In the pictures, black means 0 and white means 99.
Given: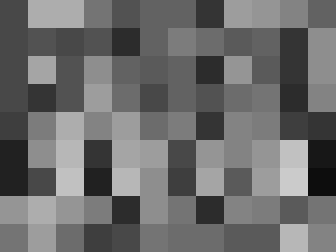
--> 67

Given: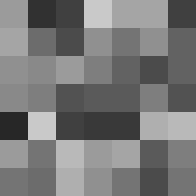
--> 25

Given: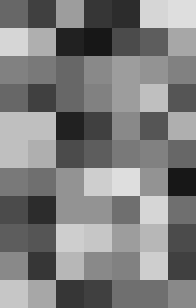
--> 61

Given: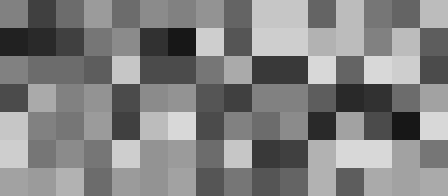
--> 42

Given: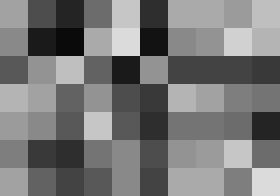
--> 14
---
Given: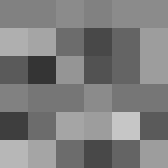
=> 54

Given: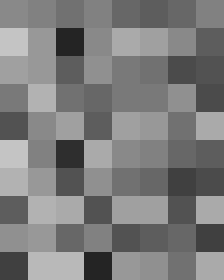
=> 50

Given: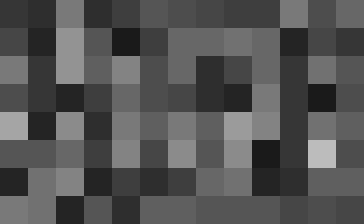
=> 40

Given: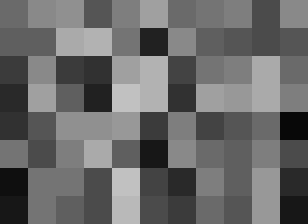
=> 53

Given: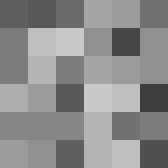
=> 44

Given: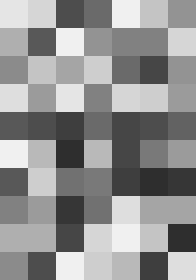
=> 57

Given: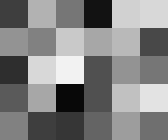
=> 84

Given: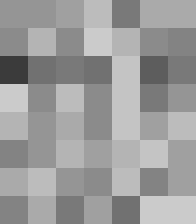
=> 66
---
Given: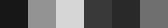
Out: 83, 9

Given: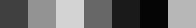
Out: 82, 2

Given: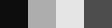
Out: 89, 5

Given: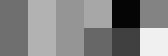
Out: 93, 2

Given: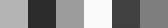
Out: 97, 17

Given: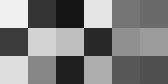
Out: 93, 8
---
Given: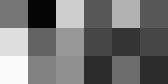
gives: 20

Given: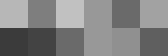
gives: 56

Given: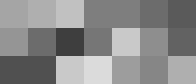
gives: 55

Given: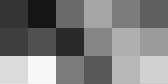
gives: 68

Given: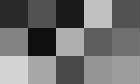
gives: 36

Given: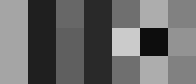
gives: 5

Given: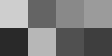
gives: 31

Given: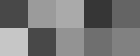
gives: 43

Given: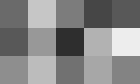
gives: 69
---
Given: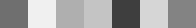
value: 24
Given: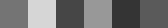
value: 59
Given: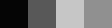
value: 34
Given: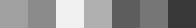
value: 36
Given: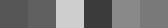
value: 23
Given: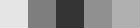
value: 20
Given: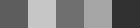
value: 43
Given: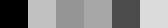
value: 65
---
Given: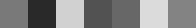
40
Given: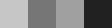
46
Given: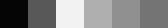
68
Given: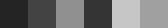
20
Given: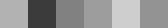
61
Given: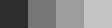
46
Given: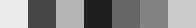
40
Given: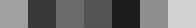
11
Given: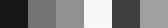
96
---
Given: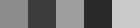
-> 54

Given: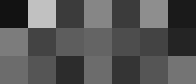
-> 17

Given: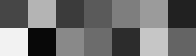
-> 53

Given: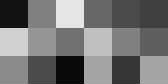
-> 29

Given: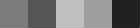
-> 48

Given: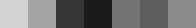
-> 21

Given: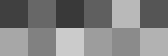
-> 50

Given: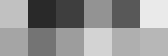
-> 45

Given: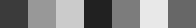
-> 79
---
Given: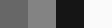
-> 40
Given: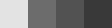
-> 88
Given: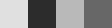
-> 87
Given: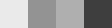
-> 91
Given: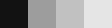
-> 7
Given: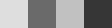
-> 86
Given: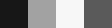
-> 9
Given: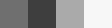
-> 43
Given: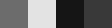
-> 42
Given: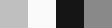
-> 74
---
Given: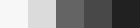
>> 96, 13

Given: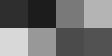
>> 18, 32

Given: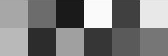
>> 65, 46

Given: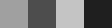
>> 62, 12

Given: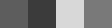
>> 36, 47

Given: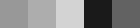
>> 59, 38
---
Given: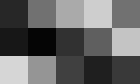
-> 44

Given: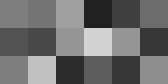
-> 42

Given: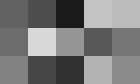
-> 73

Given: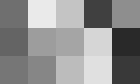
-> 55

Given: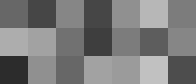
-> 48

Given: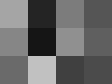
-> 33

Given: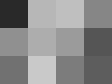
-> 52
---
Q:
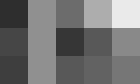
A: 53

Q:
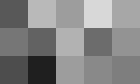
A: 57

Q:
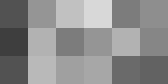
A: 52

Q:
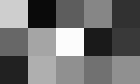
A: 22

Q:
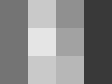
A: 22

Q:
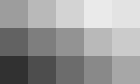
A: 79

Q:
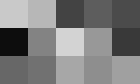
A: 22

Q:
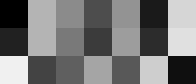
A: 87

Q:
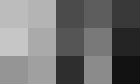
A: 14
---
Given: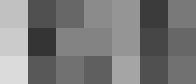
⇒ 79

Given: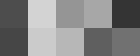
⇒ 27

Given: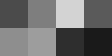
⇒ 55

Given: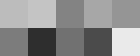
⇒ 48

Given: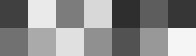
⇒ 44

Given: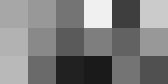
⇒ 69

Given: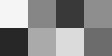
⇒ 15
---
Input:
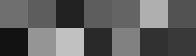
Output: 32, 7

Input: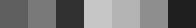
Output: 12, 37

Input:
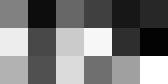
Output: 15, 69

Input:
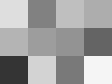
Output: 67, 20

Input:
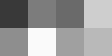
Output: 80, 55

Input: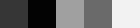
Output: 94, 21

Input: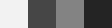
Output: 14, 94

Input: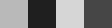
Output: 27, 72

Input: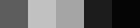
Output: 2, 36
